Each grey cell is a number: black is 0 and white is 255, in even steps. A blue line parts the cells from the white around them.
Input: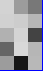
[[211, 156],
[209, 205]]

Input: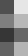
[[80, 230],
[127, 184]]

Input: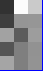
[[50, 252],
[62, 149]]

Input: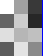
[[255, 161],
[100, 205]]

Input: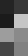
[[36, 56],
[27, 197]]

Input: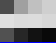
[[76, 160],
[224, 219]]
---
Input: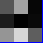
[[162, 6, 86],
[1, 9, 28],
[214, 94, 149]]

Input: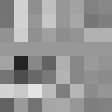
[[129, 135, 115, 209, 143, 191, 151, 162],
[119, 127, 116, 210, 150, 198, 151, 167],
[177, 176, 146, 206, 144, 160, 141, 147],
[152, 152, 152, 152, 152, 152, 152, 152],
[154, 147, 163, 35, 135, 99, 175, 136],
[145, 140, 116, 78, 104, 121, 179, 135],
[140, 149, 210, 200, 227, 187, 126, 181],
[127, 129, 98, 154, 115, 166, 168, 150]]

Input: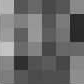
[[85, 137, 179, 86, 103, 73],
[123, 44, 147, 128, 150, 85],
[115, 42, 155, 95, 152, 94],
[103, 104, 194, 107, 131, 71],
[71, 136, 134, 47, 81, 91],
[79, 141, 124, 87, 76, 80]]

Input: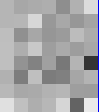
[[177, 220, 181, 167, 171, 174, 142],
[151, 164, 181, 182, 215, 152, 168],
[188, 172, 190, 144, 167, 150, 155],
[157, 168, 191, 174, 200, 158, 170],
[180, 52, 191, 147, 130, 160, 120],
[166, 179, 177, 125, 191, 124, 128],
[158, 157, 184, 168, 170, 178, 182],
[99, 234, 224, 192, 174, 183, 214]]

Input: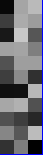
[[165, 186, 8],
[171, 156, 61],
[199, 86, 24],
[164, 127, 161],
[158, 158, 82],
[139, 48, 62],
[17, 184, 16],
[177, 81, 167],
[62, 39, 81],
[87, 188, 134],
[125, 1, 50]]

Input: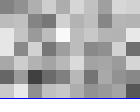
[[215, 210, 130, 145, 175, 206, 173, 214, 193, 159],
[181, 179, 188, 192, 132, 119, 209, 179, 190, 134],
[179, 232, 230, 196, 154, 188, 249, 188, 200, 180],
[210, 111, 230, 137, 210, 119, 158, 188, 137, 144],
[155, 213, 168, 205, 178, 164, 184, 218, 163, 166],
[146, 136, 102, 155, 64, 107, 128, 184, 116, 169],
[164, 86, 201, 233, 143, 192, 199, 173, 146, 153]]
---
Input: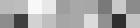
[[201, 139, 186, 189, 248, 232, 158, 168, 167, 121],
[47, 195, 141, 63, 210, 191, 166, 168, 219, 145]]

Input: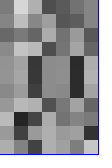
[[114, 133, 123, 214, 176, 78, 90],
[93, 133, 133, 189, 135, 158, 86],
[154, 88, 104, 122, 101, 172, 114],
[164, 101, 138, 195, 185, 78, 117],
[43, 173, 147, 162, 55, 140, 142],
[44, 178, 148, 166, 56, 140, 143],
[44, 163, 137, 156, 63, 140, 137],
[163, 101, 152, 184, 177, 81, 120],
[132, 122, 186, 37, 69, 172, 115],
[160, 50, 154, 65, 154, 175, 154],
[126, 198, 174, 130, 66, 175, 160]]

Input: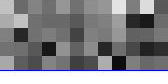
[[220, 88, 193, 106, 131, 111, 150, 113, 142, 150, 227, 125],
[25, 108, 171, 193, 112, 105, 105, 89, 121, 128, 158, 39],
[99, 120, 128, 39, 113, 125, 112, 67, 128, 122, 151, 97],
[34, 46, 114, 111, 88, 24, 146, 98, 140, 39, 110, 72],
[104, 111, 168, 93, 76, 131, 115, 63, 76, 173, 13, 127]]

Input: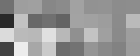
[[140, 141, 113, 158, 160, 135, 139, 162, 146, 147],
[139, 186, 41, 194, 104, 112, 99, 163, 161, 157],
[138, 158, 219, 186, 184, 224, 184, 144, 195, 160],
[130, 156, 66, 236, 167, 202, 108, 115, 149, 137]]

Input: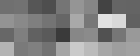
[[101, 100, 112, 114, 86, 78, 117, 149, 134, 67],
[217, 97, 147, 137, 127, 116, 102, 169, 119, 226],
[118, 153, 103, 127, 97, 90, 58, 135, 139, 81],
[158, 162, 180, 122, 128, 114, 165, 202, 187, 167]]

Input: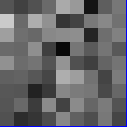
[[94, 119, 84, 65, 81, 106, 170, 153, 20],
[136, 113, 202, 106, 174, 145, 53, 67, 121],
[110, 129, 159, 111, 104, 136, 140, 142, 36],
[117, 88, 106, 103, 143, 63, 9, 118, 90],
[100, 116, 145, 108, 116, 84, 148, 80, 63],
[68, 124, 96, 99, 87, 70, 174, 158, 114],
[73, 103, 87, 85, 34, 57, 135, 123, 119],
[123, 83, 85, 105, 60, 139, 66, 139, 102],
[120, 69, 81, 44, 53, 77, 136, 96, 78]]

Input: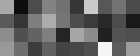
[[115, 75, 168, 13, 76, 131, 114, 54, 203, 87],
[76, 25, 90, 53, 126, 172, 117, 77, 59, 41],
[83, 80, 141, 80, 99, 127, 36, 166, 139, 33],
[91, 157, 153, 109, 60, 97, 67, 70, 80, 245]]
